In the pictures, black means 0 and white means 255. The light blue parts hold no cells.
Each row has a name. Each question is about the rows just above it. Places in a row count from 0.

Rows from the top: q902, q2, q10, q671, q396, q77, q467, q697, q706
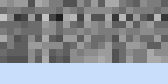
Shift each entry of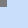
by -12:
[112]
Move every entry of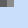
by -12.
[ 83 128]
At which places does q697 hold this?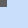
1 2 3 7 9

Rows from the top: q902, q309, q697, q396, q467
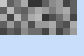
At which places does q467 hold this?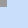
7 10
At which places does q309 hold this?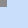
4
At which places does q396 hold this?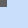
0 2 8
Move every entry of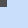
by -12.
[68]
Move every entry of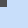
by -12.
[68]
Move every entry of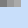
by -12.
[112 142 158]

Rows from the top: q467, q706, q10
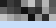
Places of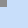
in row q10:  2 5
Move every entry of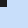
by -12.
[17]
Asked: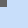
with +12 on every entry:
[112]
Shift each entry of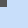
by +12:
[98]
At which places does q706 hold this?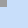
6

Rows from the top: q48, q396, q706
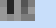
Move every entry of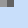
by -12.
[140  86]
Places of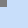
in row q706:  3 4
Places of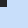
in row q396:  1
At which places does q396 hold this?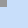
0 2 4

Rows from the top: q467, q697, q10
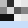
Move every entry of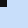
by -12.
[5]
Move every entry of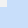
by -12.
[230]
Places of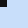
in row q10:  0 1

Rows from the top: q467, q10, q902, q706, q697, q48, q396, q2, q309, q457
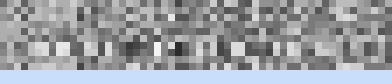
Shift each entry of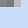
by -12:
[122 110 176]
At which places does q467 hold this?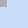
5 8 9 11 19 23 40 42 43 45 55
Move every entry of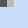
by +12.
[ 97 200]
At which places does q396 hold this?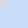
5 6 12 15 24 33 34 39 41
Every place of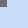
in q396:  10 21 29 32 36 53
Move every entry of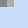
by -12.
[122 162]
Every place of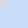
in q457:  19 32 36 49

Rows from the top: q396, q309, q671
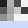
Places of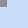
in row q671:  0
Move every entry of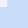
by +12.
[255]
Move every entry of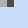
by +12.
[187  88]
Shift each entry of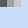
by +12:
[101 173 213]

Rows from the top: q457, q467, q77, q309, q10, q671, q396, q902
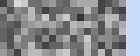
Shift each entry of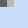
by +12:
[110 197]
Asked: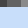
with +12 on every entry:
[ 80 110 110 150]

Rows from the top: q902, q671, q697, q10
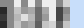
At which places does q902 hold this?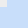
2 4 6 7
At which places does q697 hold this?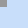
6 9

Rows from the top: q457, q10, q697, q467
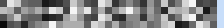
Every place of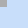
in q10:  1 5 11 14 25
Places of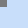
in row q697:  22 25 29 30
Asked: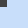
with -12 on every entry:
[54]
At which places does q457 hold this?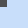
0 9 12 24 29
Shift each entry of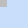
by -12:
[177]
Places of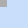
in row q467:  9 10 11 16
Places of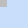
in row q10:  0 17 24 26 28

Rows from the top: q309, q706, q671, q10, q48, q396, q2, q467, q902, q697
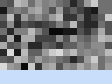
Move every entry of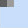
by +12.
[108 168]
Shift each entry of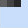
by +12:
[108  79  52]
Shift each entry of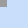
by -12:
[144]

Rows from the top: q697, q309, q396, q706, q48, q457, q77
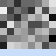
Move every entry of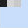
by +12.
[ 43 225 212]
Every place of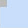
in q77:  3 5
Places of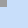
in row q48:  3
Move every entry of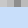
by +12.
[212 199 154 199]
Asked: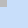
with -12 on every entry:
[175]

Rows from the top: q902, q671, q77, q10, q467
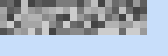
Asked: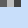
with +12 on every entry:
[106 203  79]
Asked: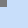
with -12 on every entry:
[111]
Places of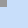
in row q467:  3 20
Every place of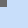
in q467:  1 12 17
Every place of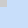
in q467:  4 6 14 15 16 18 19

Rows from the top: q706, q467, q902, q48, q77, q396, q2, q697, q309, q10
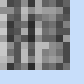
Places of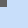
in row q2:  4
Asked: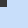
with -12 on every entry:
[44]
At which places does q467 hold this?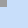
6 7
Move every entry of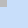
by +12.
[199]
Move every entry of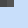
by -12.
[60 72]

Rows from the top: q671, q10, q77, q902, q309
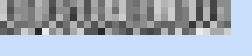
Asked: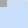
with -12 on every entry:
[156]
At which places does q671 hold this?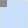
3 10 16 31 32

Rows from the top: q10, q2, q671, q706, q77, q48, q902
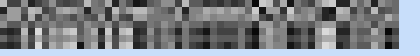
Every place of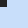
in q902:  1 14 19 25 32 44 48
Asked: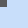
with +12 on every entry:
[103]
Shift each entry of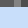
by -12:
[ 79  79 119  66]
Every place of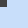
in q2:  6 50
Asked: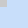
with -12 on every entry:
[190]

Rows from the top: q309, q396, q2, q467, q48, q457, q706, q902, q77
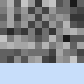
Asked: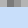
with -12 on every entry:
[168 111 139 168]
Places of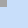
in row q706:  0 2 3 11
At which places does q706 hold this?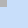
1 4 6 9

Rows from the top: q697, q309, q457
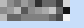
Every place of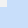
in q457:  9
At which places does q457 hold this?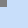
3 4 5 6
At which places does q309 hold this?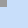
1 5
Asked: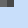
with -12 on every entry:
[91 60]
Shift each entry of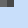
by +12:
[115  84]
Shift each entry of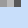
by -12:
[143 174  76]

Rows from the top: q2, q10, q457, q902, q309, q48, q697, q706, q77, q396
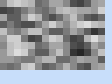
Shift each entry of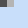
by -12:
[ 67 168]
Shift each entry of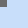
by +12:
[120]
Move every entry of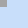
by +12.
[177]

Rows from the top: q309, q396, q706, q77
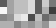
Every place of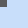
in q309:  0 5
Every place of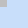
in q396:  2 3
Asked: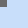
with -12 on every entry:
[95]
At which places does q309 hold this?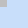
2 3

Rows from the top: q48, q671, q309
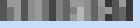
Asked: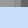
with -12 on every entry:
[141 141 129  89]
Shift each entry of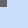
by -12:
[89]
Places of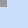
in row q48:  1 2 5 10 11 14 17
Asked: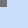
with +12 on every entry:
[127]
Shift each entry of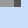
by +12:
[165 165  97]

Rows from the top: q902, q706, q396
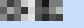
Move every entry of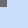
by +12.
[119]
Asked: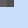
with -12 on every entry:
[83 70]

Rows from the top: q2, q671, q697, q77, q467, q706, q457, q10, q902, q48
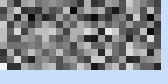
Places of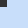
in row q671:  3 5
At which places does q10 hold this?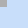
1 13 19
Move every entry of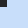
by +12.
[50]
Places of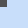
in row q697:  11 14 20
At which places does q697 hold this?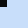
4 13 21
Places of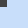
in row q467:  3 9 18 22

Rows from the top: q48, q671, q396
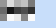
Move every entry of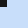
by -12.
[10]
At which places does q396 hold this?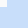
1 4
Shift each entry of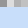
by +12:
[162 233 189 205]

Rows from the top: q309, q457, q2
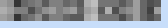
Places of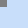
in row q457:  2 3 8 17
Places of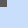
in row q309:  6 11 17 22

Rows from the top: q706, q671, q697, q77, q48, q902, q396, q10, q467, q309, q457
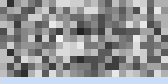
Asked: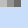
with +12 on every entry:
[202 159 119]
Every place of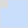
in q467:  3 23
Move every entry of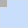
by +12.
[188]
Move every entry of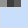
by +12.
[159  74 103]
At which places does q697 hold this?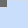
1 3 10 11 15 17 21
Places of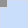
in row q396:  3 4 14 23
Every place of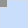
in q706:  2 7

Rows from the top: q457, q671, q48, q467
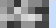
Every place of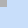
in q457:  3
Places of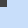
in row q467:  2 5 6
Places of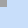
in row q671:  0 3
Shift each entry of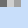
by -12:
[ 98 195 150]

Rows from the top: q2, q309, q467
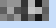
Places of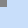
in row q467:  0
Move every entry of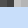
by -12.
[ 68  53 184 169]

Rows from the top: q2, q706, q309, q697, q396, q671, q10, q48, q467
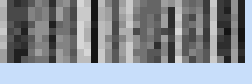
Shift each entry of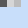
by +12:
[100 226 200]
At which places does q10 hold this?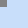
5 6 8 9 21 23 28
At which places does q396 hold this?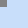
4 21 33
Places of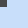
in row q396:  1 7 10 16 19 23 27
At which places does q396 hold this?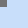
8 9 26

